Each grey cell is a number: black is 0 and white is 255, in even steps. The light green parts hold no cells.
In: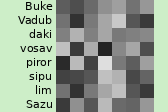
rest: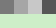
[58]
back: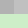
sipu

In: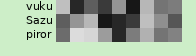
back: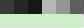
Sazu
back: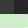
Sazu
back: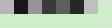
vuku
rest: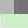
[124]
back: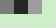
piror

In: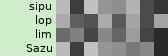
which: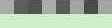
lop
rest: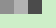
[54]
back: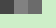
lim
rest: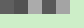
[ 75 164]
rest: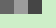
[41]

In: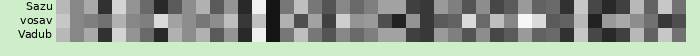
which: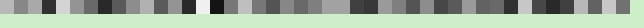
Sazu
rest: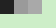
[141 113  56  78]

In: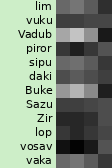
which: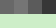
vaka
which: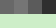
lim
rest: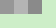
[31]
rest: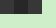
[70]

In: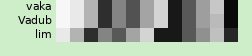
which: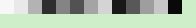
vaka
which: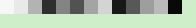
Vadub

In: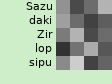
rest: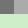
[87]
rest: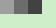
[94]
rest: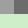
[66 94]
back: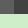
daki
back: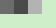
Zir

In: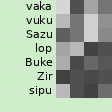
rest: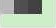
[109]
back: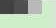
sipu
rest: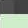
[109]
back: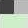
lop
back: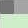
vaka

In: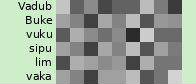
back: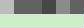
Vadub
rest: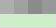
[ 65 174 117 117]
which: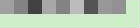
Buke
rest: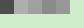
[ 65 174 117 117]
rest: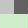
[139  71  98  98 188 123  59]
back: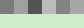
sipu

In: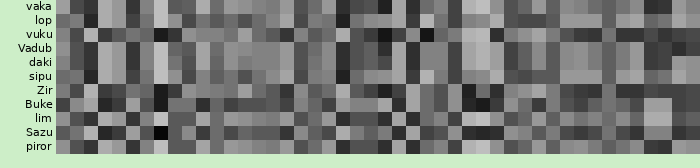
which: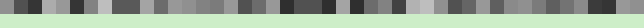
piror
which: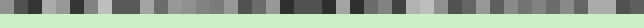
lim
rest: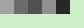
[ 27  59 144 108  59 123  81  66  95 115 101  73 158 158  66  73]
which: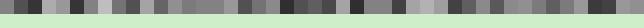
daki
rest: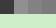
[115 158 108  89  53 138  89 108 172  89  66  33  66 164 108  81 144  33
 108  47 130 144 164 123  73  59  53 115  53  53  73  66  66  73]
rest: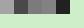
[108 138 144 164  59 178 123  66 130 138 172  81  73  89  89 152 152 152
  95 152 164 101 115 164 144]

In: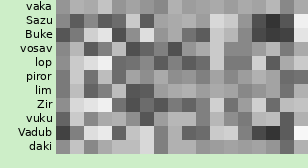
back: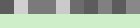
lop
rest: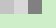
[177 100 108 202 208 128  73  52  92 247]
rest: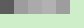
[170 163 136 149 163 114 177]
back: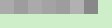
vaka

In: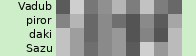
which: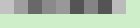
daki
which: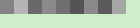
piror
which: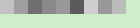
Sazu
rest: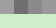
[ 91 207 152 187]
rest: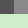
[ 91 166]
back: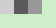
Sazu
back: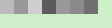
Sazu

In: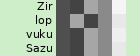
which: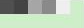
vuku
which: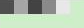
lop

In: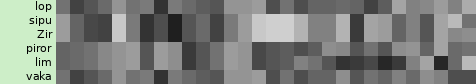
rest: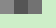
[ 85 142 148 100 164 106 114]
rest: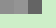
[164 106 114]
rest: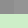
[100 164 106 114]
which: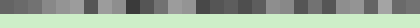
piror

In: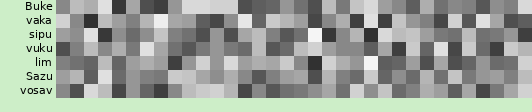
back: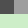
lim
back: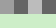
lim

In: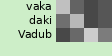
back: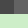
vaka
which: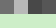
daki

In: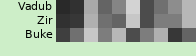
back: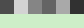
Vadub
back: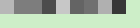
Zir
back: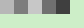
Buke

